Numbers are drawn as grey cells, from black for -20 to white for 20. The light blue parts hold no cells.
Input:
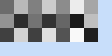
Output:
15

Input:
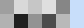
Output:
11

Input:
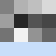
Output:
10

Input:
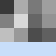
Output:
7

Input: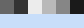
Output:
1

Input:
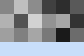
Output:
8

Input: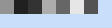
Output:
3

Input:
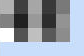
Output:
8

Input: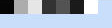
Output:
7
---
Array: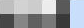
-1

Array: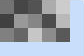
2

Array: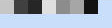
6

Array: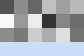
15

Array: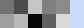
-5

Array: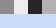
-14
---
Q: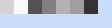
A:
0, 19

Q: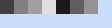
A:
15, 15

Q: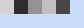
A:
3, 13

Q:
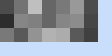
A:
-4, 10

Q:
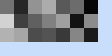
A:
0, 13

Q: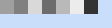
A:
-3, 17
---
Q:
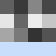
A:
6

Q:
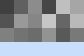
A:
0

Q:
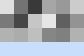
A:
8

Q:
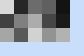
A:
6

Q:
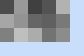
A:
0

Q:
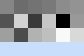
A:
5

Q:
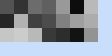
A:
11

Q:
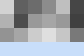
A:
3
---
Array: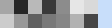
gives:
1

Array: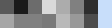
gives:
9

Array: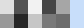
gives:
11

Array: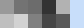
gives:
0

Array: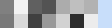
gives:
13

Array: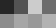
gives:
6
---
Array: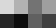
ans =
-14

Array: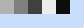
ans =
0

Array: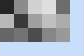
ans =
-2

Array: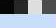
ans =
-19

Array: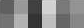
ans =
-12

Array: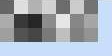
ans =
-1
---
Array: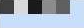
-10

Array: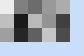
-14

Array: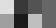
-11

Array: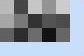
-13

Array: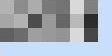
-9

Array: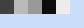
-10

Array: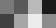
-10

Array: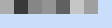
-5
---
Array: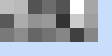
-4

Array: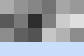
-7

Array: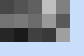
-10

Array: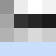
14

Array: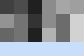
-15

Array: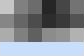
-5
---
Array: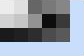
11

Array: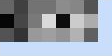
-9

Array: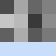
9

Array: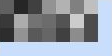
7

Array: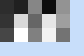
14

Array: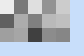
7
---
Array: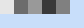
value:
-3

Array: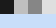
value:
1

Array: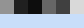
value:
-15

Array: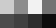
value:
-13

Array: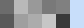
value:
-6

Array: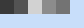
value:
-7

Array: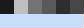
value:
-13

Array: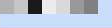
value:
0
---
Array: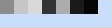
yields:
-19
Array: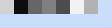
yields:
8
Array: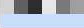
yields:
5
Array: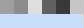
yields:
11
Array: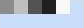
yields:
19
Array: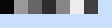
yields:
-10
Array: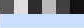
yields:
-17
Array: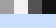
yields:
-17
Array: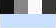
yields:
-11
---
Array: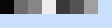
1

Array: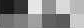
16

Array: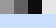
-18

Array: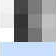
-1

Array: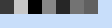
-20

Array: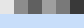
-5

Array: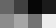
-19

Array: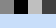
10

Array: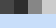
1

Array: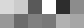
-6
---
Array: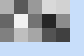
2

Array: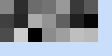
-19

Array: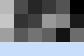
-16

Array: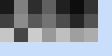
-7

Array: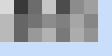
1

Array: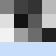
13

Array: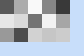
6
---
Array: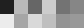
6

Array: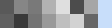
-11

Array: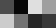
-2

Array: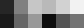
-4

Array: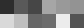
10

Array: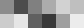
16
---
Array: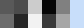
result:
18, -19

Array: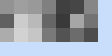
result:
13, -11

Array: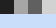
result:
13, -15

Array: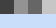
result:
11, -10

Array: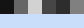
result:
13, -17

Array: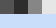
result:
16, -13
